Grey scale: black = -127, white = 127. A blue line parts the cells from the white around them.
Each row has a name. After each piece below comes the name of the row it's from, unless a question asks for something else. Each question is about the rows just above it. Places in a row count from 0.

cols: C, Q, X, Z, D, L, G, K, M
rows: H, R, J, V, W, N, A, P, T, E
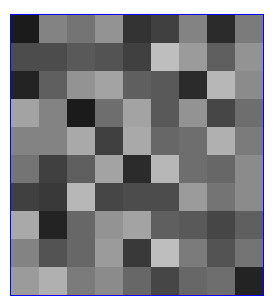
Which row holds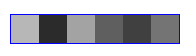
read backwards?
N
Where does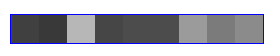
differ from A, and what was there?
7, [-11]
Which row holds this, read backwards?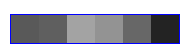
P
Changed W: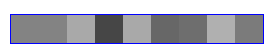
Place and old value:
3, [-63]
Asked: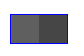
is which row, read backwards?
P
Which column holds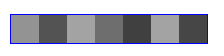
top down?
Z

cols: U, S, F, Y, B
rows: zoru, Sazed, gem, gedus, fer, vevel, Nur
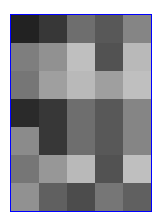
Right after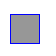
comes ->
[57]
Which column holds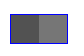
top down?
Y

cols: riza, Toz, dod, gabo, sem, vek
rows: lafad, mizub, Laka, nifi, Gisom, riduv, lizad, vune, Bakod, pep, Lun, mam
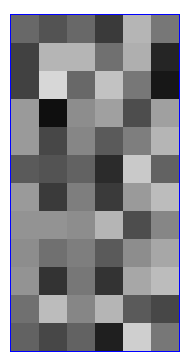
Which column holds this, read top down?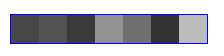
Toz
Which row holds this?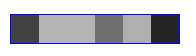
mizub
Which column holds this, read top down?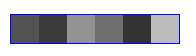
Toz
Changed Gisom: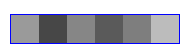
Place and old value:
5, [53]
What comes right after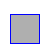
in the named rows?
[-90]

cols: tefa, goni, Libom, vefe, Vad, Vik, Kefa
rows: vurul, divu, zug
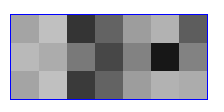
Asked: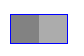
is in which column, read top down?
Kefa
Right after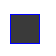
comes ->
[-28]

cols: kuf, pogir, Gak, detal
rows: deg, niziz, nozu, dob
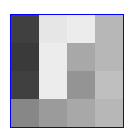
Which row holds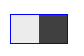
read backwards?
nozu
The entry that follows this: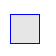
[108]
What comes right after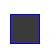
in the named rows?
[108]
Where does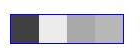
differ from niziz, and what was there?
0, [-69]
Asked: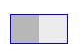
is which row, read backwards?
deg
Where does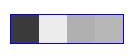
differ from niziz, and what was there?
2, [40]
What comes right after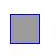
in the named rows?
[40]

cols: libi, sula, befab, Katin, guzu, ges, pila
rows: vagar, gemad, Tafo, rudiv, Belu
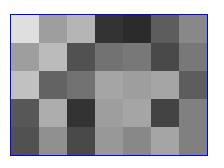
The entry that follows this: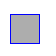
[-76]
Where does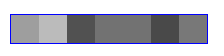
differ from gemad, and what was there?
4, [-7]
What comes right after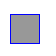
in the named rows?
[8]
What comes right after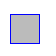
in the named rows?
[-46]

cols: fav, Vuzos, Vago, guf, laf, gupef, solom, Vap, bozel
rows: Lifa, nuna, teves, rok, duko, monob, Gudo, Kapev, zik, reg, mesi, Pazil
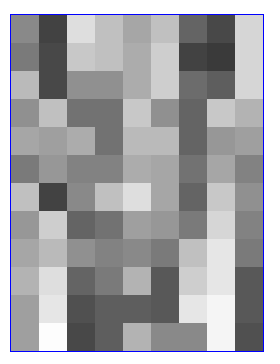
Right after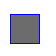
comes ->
[-33]
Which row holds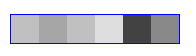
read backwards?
Lifa

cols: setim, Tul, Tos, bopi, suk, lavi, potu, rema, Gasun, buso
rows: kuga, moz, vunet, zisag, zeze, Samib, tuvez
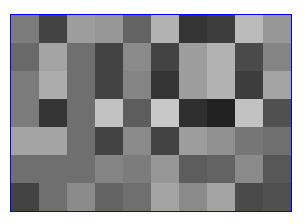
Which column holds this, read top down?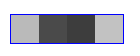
Gasun
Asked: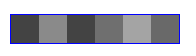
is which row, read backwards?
moz
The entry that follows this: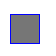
[-16]
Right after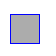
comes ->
[-16]
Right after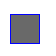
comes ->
[36]
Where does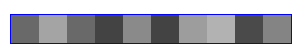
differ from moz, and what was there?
2, [-16]

